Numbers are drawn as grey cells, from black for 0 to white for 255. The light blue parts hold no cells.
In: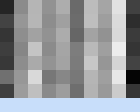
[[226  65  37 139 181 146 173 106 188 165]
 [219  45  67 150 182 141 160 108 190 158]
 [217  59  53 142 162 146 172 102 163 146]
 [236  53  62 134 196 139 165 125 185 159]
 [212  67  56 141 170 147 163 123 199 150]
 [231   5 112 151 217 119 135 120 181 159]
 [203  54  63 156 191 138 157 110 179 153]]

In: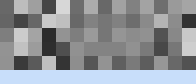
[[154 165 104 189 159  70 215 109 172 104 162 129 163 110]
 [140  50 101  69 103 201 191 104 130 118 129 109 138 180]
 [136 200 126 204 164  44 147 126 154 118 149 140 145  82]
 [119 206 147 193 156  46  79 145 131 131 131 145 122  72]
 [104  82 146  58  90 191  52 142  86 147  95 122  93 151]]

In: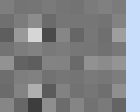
[[128 123 126 116 117 122 117 115 123]
 [115 130 112 124 140 107 118 118 118]
 [111 158  94 153 214  74 134 102 119]
 [113 120 115 125 130 121 124 119 118]
 [139 148 146  99  94 131 130 106 145]
 [119 125 110 126 129 114 118 116 122]
 [111 143 107 131 175  91 130 114 118]
 [122 100 134 103  61 142 108 133 114]]

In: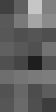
[[198 129  64  96]
 [165 139  89 121]
 [ 85  79  87  79]
 [ 80 115  96  88]
 [ 30  83  80  69]
 [122 125 110 117]
 [ 77  93  82 103]
 [ 79  61  86 106]]

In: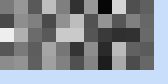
[[ 79  95 122 151  89 190 127  49 151   6 212]
 [128 103  73 142 128  74 145 189  82 148  86]
 [ 49 105 238 176 107  89 202 202  85  58  47]
 [ 97  91  86 122  93 165 118  52 141  42 186]
 [ 76 103 140 147  95 160 129  80 132  29 169]]

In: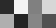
[[128 215  42 243]
 [134  81 175  35]]

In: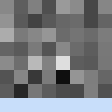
[[ 71 134 136  94 128  79 154 139]
 [ 71 100 147  90  66  89 103 107]
 [107 124 172 122 135 150 107 116]
 [ 93 120 100  90 122  84 136 107]
 [ 89 119 139 110 185 129 222  93]
 [126 102  83 134  56 123  15 149]
 [127  80  92  39 119  92  75  73]]

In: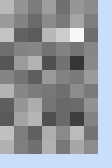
[[150 139 185 148 123 158 112]
 [166 125 154 131 106 138 122]
 [247 109 195  98  91 184 204]
 [117 135 111 131 134 115 131]
 [ 53 137  86 155 179  80 114]
 [122 154 133 116  94 153 130]
 [140 122 179 135 124 119 111]
 [106 146  95 149 173 117 104]
 [ 62 131  89 164 181  80 105]
 [187 115 192 126  96 174 138]
 [167 140 177 127 112 176 120]]
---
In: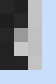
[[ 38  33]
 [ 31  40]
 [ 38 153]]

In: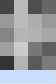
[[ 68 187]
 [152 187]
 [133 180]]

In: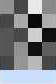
[[147  72]
 [ 70 169]
 [ 85  72]]

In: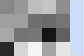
[[136 151]
 [159 159]
 [168 115]]

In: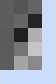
[[ 93  86]
 [ 93 102]
 [ 90  31]]

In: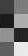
[[ 63 124]
 [ 27 173]
 [145  35]]
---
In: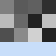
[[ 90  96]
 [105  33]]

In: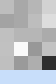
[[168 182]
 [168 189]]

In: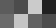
[[ 76 203]
 [197  98]]

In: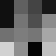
[[ 96  68]
 [117  78]]

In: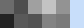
[[ 78 160]
 [ 89  82]]

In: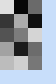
[[  7 106]
 [172  16]]

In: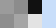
[[140  17]
 [165 227]]
